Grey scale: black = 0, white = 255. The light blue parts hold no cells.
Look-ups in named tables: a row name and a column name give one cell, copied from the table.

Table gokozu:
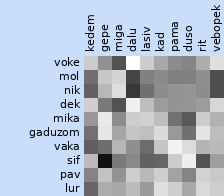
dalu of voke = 254
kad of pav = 207
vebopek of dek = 215
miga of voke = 82
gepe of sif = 17
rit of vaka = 180
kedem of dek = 207
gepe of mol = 199
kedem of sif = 187
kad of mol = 138
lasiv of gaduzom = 191
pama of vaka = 242
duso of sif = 238
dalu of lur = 187
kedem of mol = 111

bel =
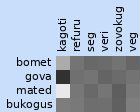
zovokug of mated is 94
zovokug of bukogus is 96
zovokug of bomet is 115
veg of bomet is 102
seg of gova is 116
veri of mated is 117
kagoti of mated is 232
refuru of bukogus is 121
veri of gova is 100
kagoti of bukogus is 125
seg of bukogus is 110
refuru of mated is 119
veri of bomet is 107
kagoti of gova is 49
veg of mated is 121
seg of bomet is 104
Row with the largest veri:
mated

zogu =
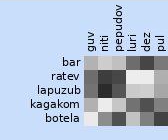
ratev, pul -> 175
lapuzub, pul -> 167
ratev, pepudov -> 71
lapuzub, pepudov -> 85
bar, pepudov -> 192
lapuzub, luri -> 202
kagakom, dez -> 80

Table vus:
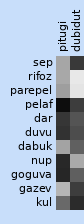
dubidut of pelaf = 61
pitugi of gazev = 181
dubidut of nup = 170
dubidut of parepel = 228
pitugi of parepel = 158
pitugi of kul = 105
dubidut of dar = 84
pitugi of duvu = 50
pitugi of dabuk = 163
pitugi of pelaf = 13
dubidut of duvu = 77
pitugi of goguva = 38
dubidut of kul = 43
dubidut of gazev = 61
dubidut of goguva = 95
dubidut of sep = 57
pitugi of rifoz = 168
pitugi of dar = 54

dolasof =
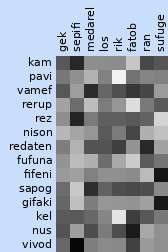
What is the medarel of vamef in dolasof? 43
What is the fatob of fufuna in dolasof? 204
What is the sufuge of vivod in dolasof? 143
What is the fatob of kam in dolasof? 198
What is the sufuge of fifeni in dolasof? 21
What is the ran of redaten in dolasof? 40
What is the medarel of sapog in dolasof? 46
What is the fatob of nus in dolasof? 26
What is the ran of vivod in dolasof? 155

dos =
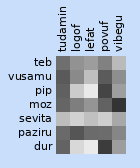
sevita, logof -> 209
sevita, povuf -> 206
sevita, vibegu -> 168
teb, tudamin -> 111
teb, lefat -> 157
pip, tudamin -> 96
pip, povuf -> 69
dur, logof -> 216
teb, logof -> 146
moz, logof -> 126
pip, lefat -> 233
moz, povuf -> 98
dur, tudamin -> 99

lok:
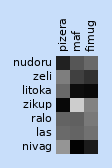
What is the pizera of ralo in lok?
99
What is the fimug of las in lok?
113
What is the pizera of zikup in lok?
8
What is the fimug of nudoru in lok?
105
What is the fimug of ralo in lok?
121
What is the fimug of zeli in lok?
49
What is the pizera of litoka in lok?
105
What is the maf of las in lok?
100
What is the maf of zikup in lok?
205
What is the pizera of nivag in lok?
149
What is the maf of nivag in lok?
2
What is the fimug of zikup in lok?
130
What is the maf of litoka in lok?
13
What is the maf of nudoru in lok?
86
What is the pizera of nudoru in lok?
33
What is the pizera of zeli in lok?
126
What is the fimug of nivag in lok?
27
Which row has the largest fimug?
zikup

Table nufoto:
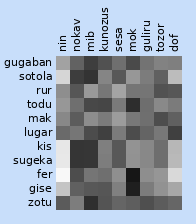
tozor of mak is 77
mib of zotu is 47
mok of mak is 120
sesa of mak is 156
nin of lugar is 106
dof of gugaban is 127
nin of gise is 196
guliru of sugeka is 136
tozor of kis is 110
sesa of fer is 143
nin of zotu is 91
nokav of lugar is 118
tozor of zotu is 92
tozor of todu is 137
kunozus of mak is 123

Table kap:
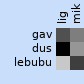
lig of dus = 2
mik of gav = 126
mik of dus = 150
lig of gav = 80
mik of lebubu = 62
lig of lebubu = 200

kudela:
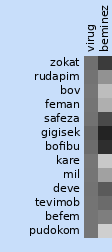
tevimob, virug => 116
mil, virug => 117
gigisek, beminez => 35
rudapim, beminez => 146
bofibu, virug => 108
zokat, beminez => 59
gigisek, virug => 104
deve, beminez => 90
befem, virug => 117
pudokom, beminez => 207
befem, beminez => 126
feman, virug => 116
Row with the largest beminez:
pudokom

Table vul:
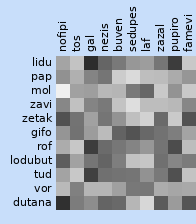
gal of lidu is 45
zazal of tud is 121
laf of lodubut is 198
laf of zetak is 210
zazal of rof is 116
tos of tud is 200
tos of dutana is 124
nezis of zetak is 117
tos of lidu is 195

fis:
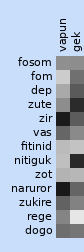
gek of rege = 230
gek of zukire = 130
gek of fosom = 141
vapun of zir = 27
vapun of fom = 204
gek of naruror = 101
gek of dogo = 118
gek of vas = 138
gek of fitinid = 195
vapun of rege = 132
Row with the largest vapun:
fom

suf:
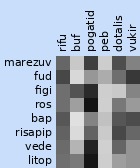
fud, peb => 172
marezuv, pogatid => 63
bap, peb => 193
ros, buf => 159
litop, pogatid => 22
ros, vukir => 154
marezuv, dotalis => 78
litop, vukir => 148
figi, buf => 83
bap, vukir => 76
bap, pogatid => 131
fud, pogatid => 151
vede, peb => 208
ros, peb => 207
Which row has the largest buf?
bap

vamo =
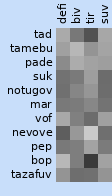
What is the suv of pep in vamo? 123
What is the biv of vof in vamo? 128
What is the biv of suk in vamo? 122
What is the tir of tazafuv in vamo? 112
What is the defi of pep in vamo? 121
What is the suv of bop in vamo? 162
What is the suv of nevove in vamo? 111
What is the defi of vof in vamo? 168
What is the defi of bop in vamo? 184
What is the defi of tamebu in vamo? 160
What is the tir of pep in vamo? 163
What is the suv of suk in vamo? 108
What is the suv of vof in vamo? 160
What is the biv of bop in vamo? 126
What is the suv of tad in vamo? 167
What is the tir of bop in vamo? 58
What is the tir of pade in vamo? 162

